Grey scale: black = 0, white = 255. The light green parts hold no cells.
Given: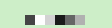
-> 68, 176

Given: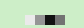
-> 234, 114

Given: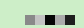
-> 137, 30

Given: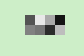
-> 83, 189

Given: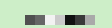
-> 80, 169

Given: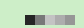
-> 37, 150
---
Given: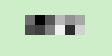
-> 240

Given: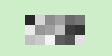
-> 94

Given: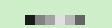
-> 224

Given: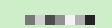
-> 243

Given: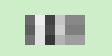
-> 179

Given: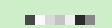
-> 239

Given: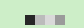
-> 187

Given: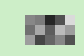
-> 102
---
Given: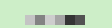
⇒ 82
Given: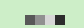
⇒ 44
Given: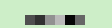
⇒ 102
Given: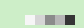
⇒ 53
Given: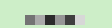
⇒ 215
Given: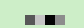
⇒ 140
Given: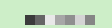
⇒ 133
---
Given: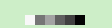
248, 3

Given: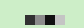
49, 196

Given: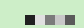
32, 90

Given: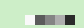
249, 42

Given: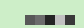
88, 57

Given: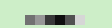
113, 214

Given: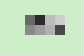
105, 72

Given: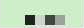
33, 159

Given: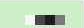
245, 122

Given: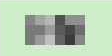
134, 134
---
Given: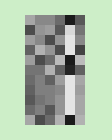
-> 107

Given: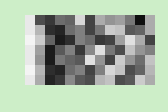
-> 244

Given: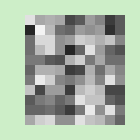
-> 101

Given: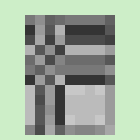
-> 187

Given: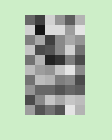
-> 75

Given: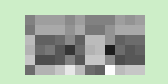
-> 198

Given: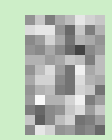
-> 198

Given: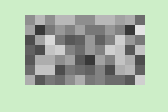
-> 108

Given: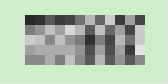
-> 160
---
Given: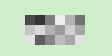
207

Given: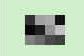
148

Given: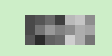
173

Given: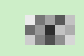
194

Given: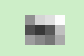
89

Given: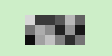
149

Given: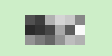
92
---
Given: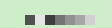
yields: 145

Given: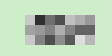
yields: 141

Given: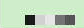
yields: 116

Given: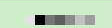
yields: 139

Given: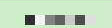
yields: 130

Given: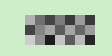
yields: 124

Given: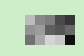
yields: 125

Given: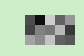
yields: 119

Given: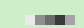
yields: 143
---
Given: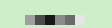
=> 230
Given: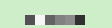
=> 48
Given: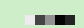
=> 36
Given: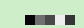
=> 53
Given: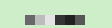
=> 86
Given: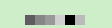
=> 186
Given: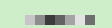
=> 110
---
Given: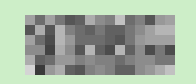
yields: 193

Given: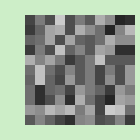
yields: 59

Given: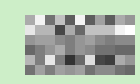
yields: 104

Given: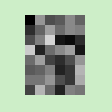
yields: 117

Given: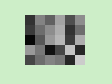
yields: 203
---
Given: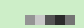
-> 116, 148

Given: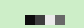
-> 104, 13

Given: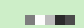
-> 75, 125

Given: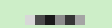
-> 164, 216

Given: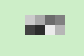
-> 128, 66

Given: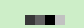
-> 193, 56
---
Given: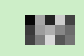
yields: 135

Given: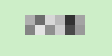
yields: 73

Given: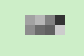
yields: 97

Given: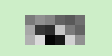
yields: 123

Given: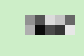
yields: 53

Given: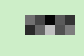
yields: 81

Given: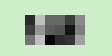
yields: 20
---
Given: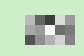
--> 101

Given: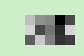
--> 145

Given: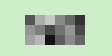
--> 172

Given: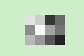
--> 205

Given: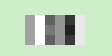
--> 255

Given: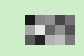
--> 134

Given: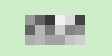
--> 100

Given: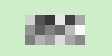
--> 83

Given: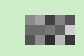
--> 161
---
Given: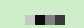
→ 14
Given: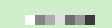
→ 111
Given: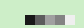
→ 160
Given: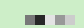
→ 227
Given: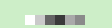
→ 58
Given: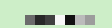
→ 17
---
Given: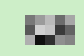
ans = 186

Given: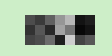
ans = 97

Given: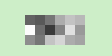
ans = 118

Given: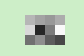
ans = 152

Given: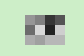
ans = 54

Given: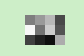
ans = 184
